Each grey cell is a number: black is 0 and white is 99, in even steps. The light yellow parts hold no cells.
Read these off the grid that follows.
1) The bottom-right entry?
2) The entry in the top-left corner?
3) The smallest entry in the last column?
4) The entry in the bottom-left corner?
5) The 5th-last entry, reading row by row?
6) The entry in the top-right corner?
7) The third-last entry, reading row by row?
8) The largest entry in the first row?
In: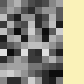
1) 46
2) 35
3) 5
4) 52
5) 80
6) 63
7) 17
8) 69

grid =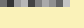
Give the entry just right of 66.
56
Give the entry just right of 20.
61

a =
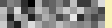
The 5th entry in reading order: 0
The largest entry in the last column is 85
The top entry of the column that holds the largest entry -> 74
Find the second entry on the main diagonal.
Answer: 39
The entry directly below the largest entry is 56
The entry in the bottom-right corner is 68
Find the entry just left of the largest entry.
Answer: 45
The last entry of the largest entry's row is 39
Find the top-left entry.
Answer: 33
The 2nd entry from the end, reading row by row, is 39
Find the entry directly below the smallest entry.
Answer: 39
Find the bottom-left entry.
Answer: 79
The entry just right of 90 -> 17
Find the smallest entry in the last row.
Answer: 12
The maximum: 90
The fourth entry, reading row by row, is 17
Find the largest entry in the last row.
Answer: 85
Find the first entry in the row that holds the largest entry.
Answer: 68

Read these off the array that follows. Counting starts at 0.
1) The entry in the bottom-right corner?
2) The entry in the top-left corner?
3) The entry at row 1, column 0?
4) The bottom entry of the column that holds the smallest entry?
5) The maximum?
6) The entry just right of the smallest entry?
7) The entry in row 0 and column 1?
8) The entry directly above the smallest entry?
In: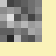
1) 54
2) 76
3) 54
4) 15
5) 86
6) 71
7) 26
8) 37

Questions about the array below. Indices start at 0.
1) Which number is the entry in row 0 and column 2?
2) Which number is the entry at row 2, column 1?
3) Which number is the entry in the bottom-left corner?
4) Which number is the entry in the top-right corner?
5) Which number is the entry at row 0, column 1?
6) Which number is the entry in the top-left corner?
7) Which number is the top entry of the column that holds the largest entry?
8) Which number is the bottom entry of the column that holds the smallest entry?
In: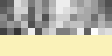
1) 86
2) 37
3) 25
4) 31
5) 37
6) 31
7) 60
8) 20

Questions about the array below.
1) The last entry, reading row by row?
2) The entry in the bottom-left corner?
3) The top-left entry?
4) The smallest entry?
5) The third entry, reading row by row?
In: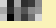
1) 82
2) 76
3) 82
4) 1
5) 65

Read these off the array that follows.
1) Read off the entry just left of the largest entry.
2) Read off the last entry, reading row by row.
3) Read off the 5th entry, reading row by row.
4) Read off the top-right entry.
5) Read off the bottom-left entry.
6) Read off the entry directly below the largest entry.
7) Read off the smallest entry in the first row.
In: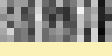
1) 42
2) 60
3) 31
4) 54
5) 60
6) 76
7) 9
